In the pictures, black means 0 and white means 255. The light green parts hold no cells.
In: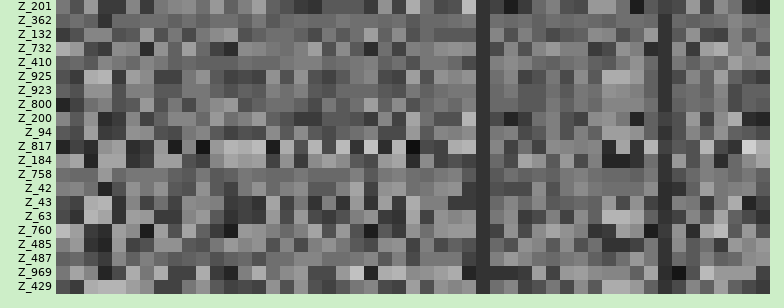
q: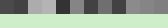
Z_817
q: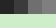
Z_200
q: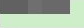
Z_410
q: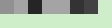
Z_184
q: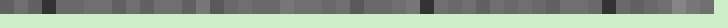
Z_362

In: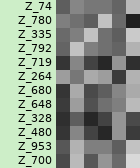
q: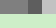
Z_953
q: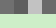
Z_780
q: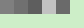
Z_780
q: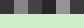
Z_480
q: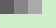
Z_680

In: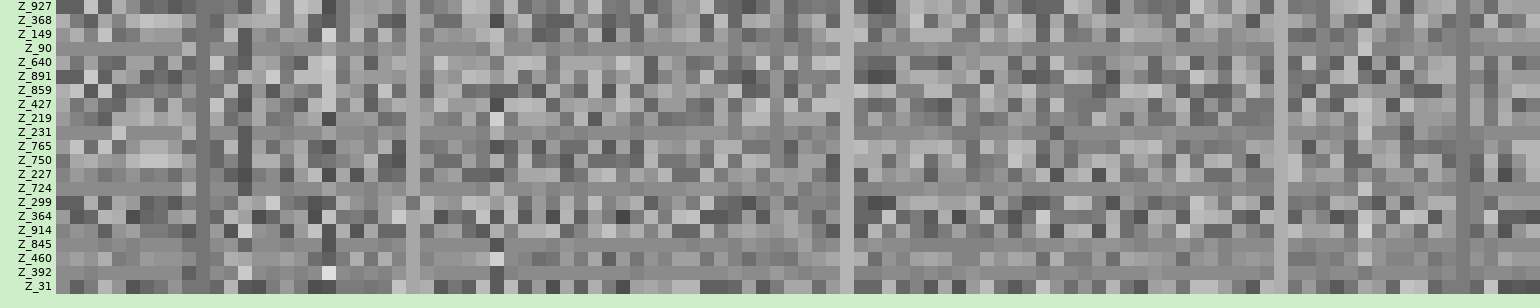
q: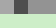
Z_219
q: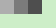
Z_31
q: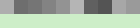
Z_750

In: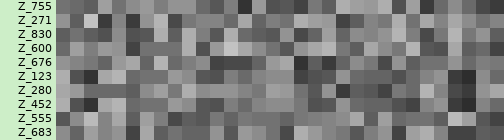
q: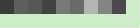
Z_280
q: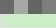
Z_271
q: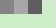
Z_555
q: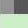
Z_683
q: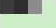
Z_123

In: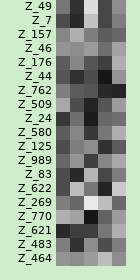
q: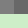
Z_269
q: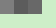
Z_157
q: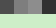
Z_125
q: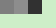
Z_125
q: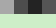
Z_509
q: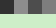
Z_483

